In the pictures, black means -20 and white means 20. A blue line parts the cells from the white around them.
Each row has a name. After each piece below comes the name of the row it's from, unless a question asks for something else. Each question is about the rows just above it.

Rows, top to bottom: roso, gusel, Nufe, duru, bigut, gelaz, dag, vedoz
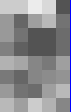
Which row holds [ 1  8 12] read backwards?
vedoz
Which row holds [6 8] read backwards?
bigut
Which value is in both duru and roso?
[-7]
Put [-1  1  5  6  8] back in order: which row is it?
bigut
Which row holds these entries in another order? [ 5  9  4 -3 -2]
dag
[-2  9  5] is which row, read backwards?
gusel
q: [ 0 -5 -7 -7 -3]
duru

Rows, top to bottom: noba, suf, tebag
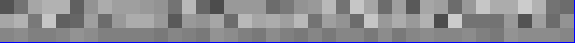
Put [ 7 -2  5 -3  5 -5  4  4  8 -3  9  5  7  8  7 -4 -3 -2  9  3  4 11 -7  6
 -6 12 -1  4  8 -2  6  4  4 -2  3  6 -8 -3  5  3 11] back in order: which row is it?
noba
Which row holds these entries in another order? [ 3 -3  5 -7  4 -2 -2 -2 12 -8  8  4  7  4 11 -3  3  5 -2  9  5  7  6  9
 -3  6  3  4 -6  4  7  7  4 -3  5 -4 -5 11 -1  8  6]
suf

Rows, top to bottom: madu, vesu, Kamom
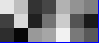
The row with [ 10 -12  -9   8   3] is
madu
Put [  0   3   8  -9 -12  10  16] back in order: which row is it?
madu

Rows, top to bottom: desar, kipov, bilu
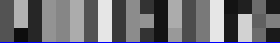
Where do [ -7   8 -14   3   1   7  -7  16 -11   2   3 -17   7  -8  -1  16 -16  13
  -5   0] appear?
kipov
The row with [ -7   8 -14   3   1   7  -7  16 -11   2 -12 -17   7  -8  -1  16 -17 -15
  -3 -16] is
desar

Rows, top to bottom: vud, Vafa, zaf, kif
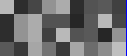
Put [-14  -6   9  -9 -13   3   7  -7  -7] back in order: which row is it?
Vafa
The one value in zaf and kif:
[-6]
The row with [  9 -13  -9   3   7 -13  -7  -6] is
vud
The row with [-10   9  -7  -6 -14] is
zaf
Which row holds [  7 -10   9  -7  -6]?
zaf

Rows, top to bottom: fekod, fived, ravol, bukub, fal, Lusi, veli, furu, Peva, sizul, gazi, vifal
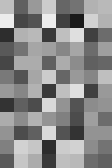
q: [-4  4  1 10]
Lusi
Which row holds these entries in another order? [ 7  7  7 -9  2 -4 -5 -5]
fal
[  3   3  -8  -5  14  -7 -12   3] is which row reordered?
sizul
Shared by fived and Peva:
[8]
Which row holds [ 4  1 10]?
Lusi

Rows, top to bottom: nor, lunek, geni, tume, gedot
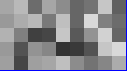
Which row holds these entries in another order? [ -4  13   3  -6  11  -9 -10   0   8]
geni
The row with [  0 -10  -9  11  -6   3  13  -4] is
geni
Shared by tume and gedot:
[1]
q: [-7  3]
tume

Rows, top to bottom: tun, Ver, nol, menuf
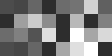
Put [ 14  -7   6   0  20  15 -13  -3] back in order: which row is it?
nol
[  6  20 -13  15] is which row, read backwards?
nol

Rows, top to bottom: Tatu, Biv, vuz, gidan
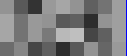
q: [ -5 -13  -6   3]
gidan
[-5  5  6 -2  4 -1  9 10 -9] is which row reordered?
vuz
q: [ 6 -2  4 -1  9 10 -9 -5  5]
vuz
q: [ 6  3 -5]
Tatu
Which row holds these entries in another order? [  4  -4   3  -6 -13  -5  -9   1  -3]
gidan
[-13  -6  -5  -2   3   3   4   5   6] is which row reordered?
Biv

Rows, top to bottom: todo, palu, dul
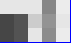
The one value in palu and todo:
[16]
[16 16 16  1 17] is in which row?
todo
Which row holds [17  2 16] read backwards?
dul
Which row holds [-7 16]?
dul
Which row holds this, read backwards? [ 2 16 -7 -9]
dul
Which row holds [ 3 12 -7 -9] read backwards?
palu

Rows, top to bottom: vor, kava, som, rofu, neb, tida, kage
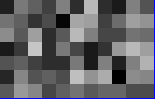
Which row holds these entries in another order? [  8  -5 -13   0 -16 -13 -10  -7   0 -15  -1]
neb
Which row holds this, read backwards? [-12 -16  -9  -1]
rofu
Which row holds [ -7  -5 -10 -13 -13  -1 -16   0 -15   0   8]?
neb
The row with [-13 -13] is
neb
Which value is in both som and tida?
[2]
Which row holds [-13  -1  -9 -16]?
rofu
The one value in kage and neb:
[-5]

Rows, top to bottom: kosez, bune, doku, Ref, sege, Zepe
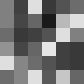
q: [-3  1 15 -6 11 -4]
Zepe
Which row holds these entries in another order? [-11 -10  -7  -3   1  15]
sege
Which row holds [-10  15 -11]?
kosez
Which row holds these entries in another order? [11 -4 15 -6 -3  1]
Zepe
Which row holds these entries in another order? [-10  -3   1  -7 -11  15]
sege
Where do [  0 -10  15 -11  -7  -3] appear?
kosez

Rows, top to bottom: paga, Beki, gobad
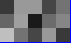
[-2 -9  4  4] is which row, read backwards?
paga
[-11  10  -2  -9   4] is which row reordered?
gobad
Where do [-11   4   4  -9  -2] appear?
paga
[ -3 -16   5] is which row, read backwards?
Beki

